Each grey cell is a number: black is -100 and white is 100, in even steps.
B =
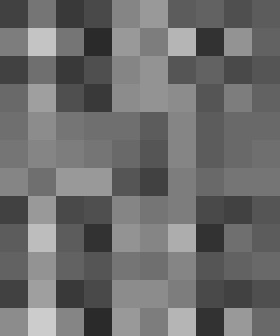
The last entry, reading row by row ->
-18
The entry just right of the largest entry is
4
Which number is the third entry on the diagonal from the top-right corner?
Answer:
-23
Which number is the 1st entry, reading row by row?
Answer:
-49
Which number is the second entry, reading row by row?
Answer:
-8
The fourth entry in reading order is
-43
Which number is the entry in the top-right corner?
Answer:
-28
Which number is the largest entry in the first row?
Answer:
20
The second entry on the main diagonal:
54
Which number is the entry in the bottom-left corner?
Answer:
10
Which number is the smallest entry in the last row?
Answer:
-67
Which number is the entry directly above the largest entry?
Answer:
25
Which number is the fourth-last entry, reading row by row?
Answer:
42
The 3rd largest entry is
48
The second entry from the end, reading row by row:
20
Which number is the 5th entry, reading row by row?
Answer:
4
